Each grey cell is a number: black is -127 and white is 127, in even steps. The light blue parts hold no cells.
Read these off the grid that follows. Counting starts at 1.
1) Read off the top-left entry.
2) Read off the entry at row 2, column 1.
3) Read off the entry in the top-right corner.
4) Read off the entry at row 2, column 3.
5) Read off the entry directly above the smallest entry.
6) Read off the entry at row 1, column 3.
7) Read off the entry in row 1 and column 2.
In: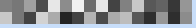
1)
1
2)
72
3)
22
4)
-60
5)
12
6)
32
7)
-8

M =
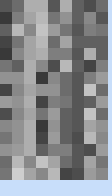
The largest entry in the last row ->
78
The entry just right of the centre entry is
-19
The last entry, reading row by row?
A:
8
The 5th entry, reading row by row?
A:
-41
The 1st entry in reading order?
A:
-41
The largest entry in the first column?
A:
27
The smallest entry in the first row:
-50
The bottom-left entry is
-10
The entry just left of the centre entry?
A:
18
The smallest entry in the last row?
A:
-59
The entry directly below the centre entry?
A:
-1
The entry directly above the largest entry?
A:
56
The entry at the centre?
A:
18
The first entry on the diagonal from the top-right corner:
-19
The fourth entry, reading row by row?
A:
46
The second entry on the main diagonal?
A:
-1
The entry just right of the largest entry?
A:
36
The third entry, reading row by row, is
46
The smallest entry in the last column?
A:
-41
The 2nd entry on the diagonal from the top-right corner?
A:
8
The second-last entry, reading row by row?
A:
27

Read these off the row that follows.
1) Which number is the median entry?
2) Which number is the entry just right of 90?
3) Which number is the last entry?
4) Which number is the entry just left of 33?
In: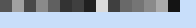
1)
-31
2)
-64
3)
-107
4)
-43

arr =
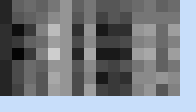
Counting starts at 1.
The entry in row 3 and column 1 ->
-80
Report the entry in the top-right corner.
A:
-20
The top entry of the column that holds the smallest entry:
-30
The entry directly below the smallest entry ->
-52
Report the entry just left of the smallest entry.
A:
-80
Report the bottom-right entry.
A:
1
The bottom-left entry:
-90
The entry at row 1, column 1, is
-90
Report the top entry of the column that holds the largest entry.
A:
-9
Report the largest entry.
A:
78
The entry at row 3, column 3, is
-70
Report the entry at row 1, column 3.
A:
-20
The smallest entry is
-123
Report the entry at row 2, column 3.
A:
-30
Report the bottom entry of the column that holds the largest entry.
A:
30
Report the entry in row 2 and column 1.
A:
-90
